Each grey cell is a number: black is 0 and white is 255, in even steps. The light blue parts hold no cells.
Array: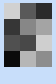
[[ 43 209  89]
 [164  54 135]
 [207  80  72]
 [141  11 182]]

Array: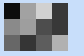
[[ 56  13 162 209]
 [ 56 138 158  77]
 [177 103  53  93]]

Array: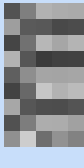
[[170  83 127 178 172]
 [ 76 158  90  88  73]
 [180  69 113 183 166]
 [ 66 178  86  59  65]
 [166  95 142 165 164]
 [187  67 104 198 178]
 [ 84 167  86  78  77]
 [161  81 125 173 172]
 [130 144 205 110 146]]

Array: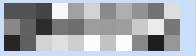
[[221  82  82  69 247 161 210 138 175 146 114]
 [119 136  97  44 118 110 157 155 158 202 235]
 [150  38  95 210 224 206 252 194 252 136  30]]

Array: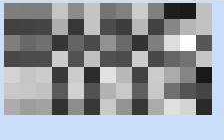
[[192 126 125 125 197 139 196 115 129 204 128  30  26]
 [194  65  66  69 174  55 196  76  61 184  66 134 182]
 [ 87 126 104 112  54 101  74 146 106  51 127 221 254]
 [198  73  76  76 203  82 192  81  76 204  72 102 115]
 [ 25 211 197 203  57 204  44 225 184  66 203 170 133]
 [ 69 200 199 194  90 209  82 178 200  96 200 112  84]
 [ 42 172 157 162  50 140  55 200 147  55 170 223 212]]

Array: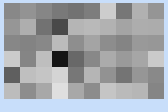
[[149 136 147 134 121 114 125 205 119 177]
 [172 150 174 114  73 181 185 178 164 173]
 [151 135 131 136 187 142 164 141 132 153]
 [202 203 133 190  21 104 136 171 154 166]
 [137  95 191 197 212 119 181 146 116 150]
 [133 188 141 168 223 168 140 197 186 182]]

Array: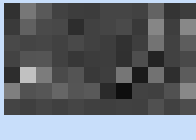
[[ 61  49 119  89  66  61  60  69  69  66  99  52]
 [136  58  97  74  72  45  65  69  74  57 134  62]
 [ 93  73  68  70  65  73  65  61  49  62 115  65]
 [ 73  67  84  85  65  55  60  61  48  78  35  65]
 [ 92  45 193 124  74  84  57  62 118  26 114  46]
 [136 127  82  86 102  85  89  42  14  66  64  81]
 [ 77  68  63  69  64  69  64  63  65  64  80  65]]

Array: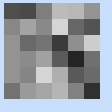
[[147  78  74 126 187 183]
 [ 83 135 163 137 213 103]
 [205 147 105 116  59 143]
 [112 147 139 161  91  36]
 [106 147 133 213 175  89]
 [ 48 114 154 165 181 129]]
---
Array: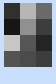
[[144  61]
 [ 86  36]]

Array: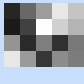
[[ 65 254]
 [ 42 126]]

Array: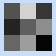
[[ 95 141]
 [157   5]]

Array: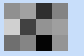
[[ 65 147]
 [133   4]]

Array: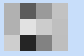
[[226 204]
 [ 37 130]]

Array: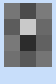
[[201 105]
 [ 44  97]]
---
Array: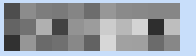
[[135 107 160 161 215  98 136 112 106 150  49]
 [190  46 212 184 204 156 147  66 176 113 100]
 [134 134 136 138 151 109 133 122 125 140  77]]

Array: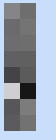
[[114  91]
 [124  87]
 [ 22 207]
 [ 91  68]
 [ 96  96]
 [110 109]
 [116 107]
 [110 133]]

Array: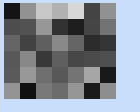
[[142  26 150 108 121  17 148]
 [ 25 166 116  88 111 152  90]
 [ 79  75  71  95  56 136  88]
 [ 53  44 101 137  95  66 101]
 [115  69  30  50 151  82  77]
 [145  68 215 177 200 146  20]]

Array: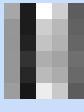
[[ 92 201 237  23 157]
 [105 172 186  39 150]
 [111 163 174  51 150]
 [102 178 195  34 149]
 [ 98 184 206  28 150]
 [ 93 207 255  28 167]]

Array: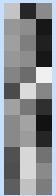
[[124 193  94]
 [138 215  78]
 [114 215  81]
 [ 37 156 137]
 [ 18 163 137]
 [ 47 119 161]
 [134 219  75]
 [240 108 132]
 [ 23 141 151]
 [ 32 126 159]
 [ 23 141 151]
 [138  38 196]]

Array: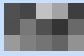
[[146 100 116 128 154]
 [105  52  80 120  79]
 [ 62 163 194  70  80]]

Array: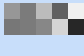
[[ 39 213 135 123 119]
 [240  96 188 123 151]]

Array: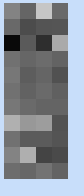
[[ 99 115 103 109]
 [ 74  68 175 131]
 [ 84  91  91 113]
 [ 82 157 152 176]
 [100 100 106 119]
 [ 96 106  98 113]
 [ 81 101  93 119]
 [ 99 108 102 113]
 [170  46  90   9]
 [ 85  84  76 105]
 [105 198 101 131]]

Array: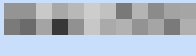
[[175 122 165 147 178 170 199 145  56 164 107 122]
 [165 163 139 180 121 193 205 184 168 201 148 148]]
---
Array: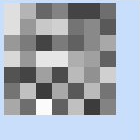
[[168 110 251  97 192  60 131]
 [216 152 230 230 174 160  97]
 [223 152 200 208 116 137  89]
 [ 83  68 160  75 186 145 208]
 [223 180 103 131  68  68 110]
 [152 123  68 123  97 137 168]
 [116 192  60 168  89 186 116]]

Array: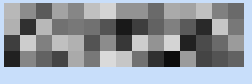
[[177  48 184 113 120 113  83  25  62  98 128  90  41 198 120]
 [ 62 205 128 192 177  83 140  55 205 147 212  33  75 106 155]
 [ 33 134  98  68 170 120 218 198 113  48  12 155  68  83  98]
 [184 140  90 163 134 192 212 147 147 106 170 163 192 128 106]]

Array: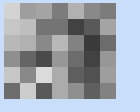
[[198 137 219 171  95  81 158]
 [211 158 164 124 177 137 124]
 [184 177 137 184 130  58 108]
 [198 190 116 116  66  89 164]
 [108 204  89 171 143  95 130]
 [143 101  74 151 108  66 151]]

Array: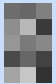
[[150 122 136]
 [109 103 128]
 [ 74 103  66]
 [142 184  58]
 [164 198  50]]

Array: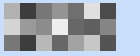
[[119  61 184 103 162 199  83]
 [212 154 140 238 103  95 133]
 [177  61 119 148 111 224  75]]

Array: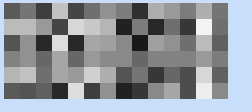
[[187 187 153  69 215 200 181  33 124  40 111  55 243 111]
 [181 193 111 166 153 208 174  84 117  55 103  77 215  96]
 [130 145 103 166 103 153 137 137 103 130 130 130 153 124]
 [ 90  84  96  40 221  62 145  33  55 137 166  77 237 137]
 [ 90 117  62 193  69 111 145 124  48 174 153 124 174 117]
 [ 84 145  40 221  40 166 160 137  25 160 145 111 187  96]]
